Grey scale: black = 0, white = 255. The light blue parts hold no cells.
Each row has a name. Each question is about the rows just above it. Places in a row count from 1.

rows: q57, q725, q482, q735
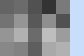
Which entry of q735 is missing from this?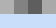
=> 136
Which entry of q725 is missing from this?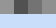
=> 88
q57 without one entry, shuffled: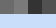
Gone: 100
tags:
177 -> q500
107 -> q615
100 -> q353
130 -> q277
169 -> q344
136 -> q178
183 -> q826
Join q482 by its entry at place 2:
q500
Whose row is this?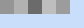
q482

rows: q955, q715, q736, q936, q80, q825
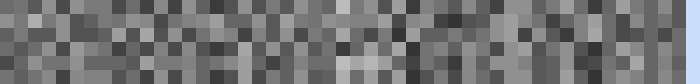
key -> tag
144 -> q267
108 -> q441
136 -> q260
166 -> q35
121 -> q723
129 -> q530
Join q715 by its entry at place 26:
q530
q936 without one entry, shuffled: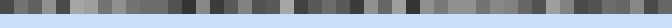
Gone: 152
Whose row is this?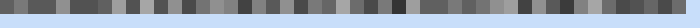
q736
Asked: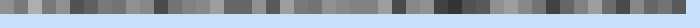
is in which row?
q715

